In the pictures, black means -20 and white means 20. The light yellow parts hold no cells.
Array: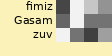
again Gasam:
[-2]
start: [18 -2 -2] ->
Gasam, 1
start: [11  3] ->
fimiz, 2
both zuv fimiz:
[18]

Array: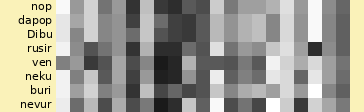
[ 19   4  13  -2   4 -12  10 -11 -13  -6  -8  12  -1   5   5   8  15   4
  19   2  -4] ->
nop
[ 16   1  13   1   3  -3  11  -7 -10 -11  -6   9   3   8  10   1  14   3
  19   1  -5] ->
Dibu
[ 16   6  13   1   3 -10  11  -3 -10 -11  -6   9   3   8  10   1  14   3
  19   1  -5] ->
dapop
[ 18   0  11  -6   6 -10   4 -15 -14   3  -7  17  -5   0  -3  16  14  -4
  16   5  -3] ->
neku
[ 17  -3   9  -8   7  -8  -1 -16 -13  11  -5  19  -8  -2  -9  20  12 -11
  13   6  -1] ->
nevur
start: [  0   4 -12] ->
buri, 3

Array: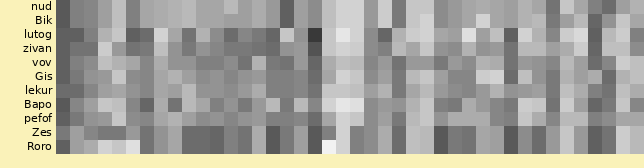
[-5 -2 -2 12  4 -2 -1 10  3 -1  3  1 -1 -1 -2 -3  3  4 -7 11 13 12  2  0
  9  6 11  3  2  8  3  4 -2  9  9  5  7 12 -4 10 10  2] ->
zivan
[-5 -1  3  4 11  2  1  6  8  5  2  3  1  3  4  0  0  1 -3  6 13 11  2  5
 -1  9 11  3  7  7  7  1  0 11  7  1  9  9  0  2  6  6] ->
pefof
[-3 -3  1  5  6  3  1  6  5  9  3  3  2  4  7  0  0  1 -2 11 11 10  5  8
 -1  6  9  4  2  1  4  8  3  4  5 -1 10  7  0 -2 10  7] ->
lekur
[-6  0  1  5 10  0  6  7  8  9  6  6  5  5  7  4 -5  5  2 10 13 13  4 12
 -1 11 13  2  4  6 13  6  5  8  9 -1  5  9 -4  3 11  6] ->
Bik
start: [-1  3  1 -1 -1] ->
zivan, 9
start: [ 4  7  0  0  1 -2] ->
lekur, 13

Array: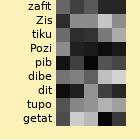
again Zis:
[2]
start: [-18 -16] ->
Pozi, 3

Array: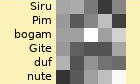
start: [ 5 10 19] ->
nute, 2
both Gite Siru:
[6]
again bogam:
[5]
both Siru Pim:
[1]
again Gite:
[-7]
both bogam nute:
[5]

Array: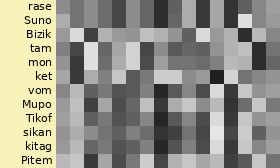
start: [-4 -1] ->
kitag, 2
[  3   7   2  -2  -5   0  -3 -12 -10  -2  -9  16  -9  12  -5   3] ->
sikan

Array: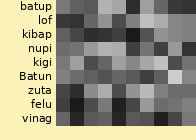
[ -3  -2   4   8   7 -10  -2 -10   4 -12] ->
nupi
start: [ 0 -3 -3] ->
zuta, 7
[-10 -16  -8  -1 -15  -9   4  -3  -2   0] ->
felu

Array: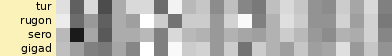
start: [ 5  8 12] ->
sero, 14
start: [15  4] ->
gigad, 20
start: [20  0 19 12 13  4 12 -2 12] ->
gigad, 6
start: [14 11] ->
tur, 16
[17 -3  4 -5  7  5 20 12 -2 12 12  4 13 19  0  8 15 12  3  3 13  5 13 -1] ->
rugon
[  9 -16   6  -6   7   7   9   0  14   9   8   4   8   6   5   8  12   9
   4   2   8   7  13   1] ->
sero

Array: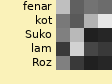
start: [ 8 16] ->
kot, 2
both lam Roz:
[-11]
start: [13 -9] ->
lam, 1
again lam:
[-11]
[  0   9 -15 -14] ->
Suko

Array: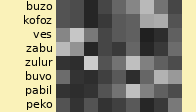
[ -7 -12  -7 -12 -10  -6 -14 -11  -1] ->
peko
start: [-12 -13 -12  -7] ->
pabil, 0
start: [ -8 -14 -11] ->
kofoz, 1
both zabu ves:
[-9]
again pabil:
[-12]
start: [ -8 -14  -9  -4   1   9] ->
buzo, 1

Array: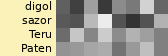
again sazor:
[-7]
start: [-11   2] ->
digol, 3

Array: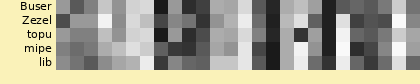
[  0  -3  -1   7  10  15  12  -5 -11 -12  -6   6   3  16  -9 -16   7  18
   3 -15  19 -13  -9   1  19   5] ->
mipe
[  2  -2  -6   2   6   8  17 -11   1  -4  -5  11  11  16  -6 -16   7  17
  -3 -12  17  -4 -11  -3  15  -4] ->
lib
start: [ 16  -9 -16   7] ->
mipe, 13

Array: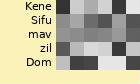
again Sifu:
[-7]
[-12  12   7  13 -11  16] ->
Kene

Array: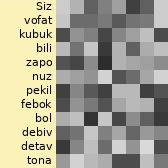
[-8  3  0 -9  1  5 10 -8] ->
kubuk
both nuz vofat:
[-3]
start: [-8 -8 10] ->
tona, 4

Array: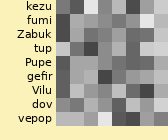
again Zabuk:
[-2]
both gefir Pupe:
[6]
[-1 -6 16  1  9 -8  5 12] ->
kezu
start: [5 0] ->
vepop, 6
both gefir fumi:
[-1]
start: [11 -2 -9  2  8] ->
tup, 0

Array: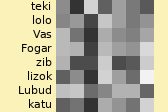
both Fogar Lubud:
[8]
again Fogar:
[9]
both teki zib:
[-6]
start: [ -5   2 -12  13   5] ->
lizok, 0
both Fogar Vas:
[9]
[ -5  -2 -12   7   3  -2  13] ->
katu

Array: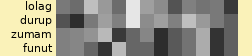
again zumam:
[1]
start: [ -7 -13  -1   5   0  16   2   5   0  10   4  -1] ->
durup, 0
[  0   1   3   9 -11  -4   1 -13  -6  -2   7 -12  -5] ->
zumam
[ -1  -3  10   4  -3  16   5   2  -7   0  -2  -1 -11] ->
lolag
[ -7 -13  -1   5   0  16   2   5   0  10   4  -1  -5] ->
durup

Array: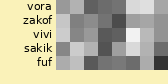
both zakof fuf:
[-2]
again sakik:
[8]

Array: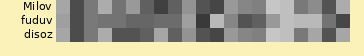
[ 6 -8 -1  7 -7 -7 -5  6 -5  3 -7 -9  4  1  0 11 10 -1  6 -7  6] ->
disoz
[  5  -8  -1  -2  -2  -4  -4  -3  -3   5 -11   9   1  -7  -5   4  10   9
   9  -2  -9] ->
fuduv

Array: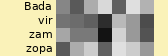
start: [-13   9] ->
vir, 3
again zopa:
[12]
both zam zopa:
[4]
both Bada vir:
[-5]
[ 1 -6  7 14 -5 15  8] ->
Bada
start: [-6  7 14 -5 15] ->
Bada, 1

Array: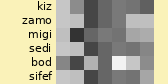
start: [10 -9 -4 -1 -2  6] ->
sifef, 1
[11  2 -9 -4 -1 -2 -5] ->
kiz
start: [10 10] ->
zamo, 5
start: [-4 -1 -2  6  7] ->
migi, 2
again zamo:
[10]
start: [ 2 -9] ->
kiz, 1

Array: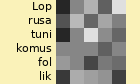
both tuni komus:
[1]
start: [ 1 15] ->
tuni, 1
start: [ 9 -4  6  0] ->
rusa, 1
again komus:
[1]
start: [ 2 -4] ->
tuni, 3
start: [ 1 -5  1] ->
komus, 2
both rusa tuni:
[-4]

